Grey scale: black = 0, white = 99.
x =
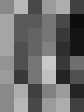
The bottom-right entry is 25
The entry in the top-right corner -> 25
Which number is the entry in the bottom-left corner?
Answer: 53
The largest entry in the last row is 71
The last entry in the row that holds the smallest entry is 5
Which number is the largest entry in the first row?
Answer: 71
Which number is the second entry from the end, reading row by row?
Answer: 67
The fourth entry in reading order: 60
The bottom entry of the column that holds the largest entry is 60
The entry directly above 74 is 78
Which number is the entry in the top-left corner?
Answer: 53
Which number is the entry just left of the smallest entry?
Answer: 28
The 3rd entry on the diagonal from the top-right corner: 46
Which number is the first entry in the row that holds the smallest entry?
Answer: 64

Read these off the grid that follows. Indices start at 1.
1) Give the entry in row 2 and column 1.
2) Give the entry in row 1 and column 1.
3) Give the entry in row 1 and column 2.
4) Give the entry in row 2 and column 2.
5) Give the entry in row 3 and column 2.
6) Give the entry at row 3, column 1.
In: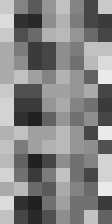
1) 85
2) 78
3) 51
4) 19
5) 31
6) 78
